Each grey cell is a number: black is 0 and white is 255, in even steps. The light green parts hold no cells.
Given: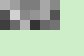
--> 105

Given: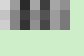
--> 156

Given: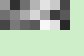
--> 226

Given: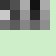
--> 101

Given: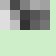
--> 95

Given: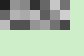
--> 114
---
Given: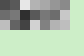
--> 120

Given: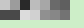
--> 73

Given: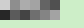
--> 91

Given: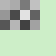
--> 74

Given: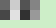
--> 225

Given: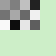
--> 168

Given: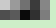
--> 90

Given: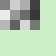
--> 152
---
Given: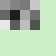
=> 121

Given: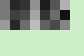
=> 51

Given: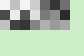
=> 244

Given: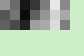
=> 23

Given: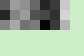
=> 144

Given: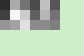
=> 115

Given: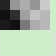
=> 172

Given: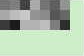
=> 67
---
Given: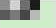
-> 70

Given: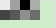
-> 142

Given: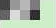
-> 162

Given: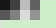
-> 218

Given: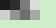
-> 111

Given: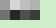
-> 79
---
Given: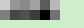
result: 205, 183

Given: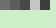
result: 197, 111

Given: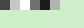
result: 253, 199

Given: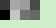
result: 197, 166

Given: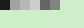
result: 205, 184

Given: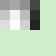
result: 251, 242

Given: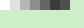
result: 254, 224

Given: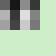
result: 222, 201

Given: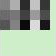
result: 218, 195
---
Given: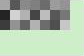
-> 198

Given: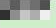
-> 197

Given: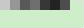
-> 150

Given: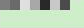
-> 200

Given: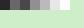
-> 231

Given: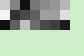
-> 223

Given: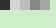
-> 189

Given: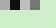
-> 171
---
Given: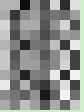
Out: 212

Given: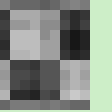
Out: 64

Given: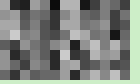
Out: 168

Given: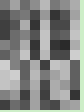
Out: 63

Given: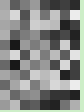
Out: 166

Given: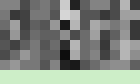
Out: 108

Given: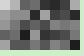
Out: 150
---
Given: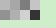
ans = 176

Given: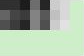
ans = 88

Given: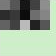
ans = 12

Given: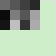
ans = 125

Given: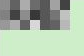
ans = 87

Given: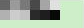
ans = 42

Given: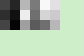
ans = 111
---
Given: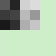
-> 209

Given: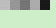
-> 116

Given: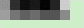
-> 15

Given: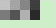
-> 134

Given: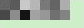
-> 201

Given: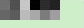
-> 199
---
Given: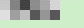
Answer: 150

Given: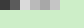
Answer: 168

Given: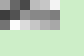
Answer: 179

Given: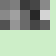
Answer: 70

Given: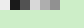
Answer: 174

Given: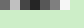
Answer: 127

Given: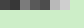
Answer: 185

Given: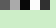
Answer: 252

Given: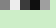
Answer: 15

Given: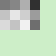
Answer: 241
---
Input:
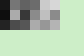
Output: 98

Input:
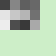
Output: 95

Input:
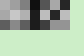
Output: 128

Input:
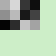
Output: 54

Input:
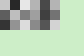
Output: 231

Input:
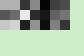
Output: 53

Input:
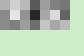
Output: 186

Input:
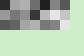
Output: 177

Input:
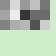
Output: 153

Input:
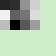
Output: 146
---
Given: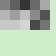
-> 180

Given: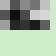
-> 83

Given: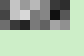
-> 68

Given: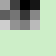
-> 94

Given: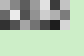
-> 103

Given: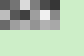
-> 189

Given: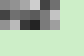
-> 67
